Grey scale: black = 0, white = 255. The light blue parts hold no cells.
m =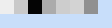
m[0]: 238
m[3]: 171
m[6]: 144
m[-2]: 211

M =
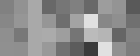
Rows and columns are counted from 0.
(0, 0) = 129
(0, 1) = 146
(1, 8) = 143
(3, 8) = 145
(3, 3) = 153
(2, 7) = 181
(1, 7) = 135
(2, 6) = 187
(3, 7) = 225
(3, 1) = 143
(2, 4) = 158
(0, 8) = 148

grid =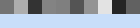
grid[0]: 115
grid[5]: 84
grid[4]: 127

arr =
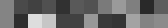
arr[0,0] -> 132
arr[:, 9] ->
[127, 163]
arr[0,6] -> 82
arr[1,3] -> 198
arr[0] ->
[132, 74, 65, 80, 49, 89, 82, 122, 154, 127, 41, 93]
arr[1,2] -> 221

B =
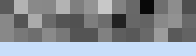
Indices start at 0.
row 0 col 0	90
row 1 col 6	126
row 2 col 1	120
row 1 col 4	84
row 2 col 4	120
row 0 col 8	130
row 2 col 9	88
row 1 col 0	136
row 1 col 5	81
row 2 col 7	129
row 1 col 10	99
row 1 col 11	137

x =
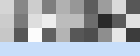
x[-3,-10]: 213
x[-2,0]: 204
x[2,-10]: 199
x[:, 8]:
[218, 91, 231]
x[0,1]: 135
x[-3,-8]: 205
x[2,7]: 142
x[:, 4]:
[177, 188, 180]
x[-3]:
[213, 135, 205, 126, 177, 151, 93, 157, 218, 87]

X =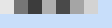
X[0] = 230
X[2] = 60
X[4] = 73
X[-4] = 174

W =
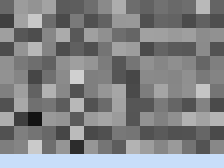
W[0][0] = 104
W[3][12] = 90
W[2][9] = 101
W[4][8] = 86
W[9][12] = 81
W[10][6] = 150
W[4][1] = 121
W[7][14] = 131
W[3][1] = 148
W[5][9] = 71
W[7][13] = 81
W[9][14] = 102
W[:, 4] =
[91, 74, 171, 77, 144, 139, 136, 92, 148, 70, 149]
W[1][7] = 98
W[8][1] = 62
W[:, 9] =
[109, 153, 101, 157, 117, 71, 74, 86, 85, 117, 179]
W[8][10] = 146
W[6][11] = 165
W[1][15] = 78
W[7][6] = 82
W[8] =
[174, 62, 19, 153, 148, 91, 155, 165, 155, 85, 146, 129, 144, 178, 163, 181]
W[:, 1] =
[156, 162, 87, 148, 121, 133, 159, 168, 62, 127, 133]
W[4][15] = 127
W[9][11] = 90
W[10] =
[126, 133, 202, 110, 149, 44, 150, 117, 93, 179, 157, 134, 154, 115, 83, 136]
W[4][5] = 159
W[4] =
[145, 121, 110, 97, 144, 159, 149, 124, 86, 117, 145, 134, 143, 134, 102, 127]
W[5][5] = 208
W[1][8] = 152
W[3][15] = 82
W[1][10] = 80
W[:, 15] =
[100, 78, 145, 82, 127, 132, 117, 74, 181, 74, 136]

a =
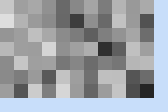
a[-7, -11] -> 199
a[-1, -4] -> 156
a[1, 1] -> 179
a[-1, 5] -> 155
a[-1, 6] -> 101
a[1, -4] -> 105
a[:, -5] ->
[165, 143, 95, 174, 108, 112, 101]
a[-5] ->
[149, 158, 191, 168, 139, 124, 95, 127, 147, 166, 109]
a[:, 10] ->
[170, 82, 109, 159, 186, 108, 37]
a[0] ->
[199, 159, 168, 145, 105, 136, 165, 124, 180, 153, 170]
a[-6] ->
[222, 179, 154, 139, 104, 61, 143, 105, 194, 154, 82]
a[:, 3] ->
[145, 139, 168, 213, 161, 89, 126]
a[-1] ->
[157, 85, 204, 126, 214, 155, 101, 156, 196, 77, 37]
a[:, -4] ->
[124, 105, 127, 47, 127, 191, 156]
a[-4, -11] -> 184
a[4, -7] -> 119
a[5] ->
[138, 125, 154, 89, 195, 158, 112, 191, 190, 85, 108]
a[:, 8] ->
[180, 194, 147, 95, 118, 190, 196]
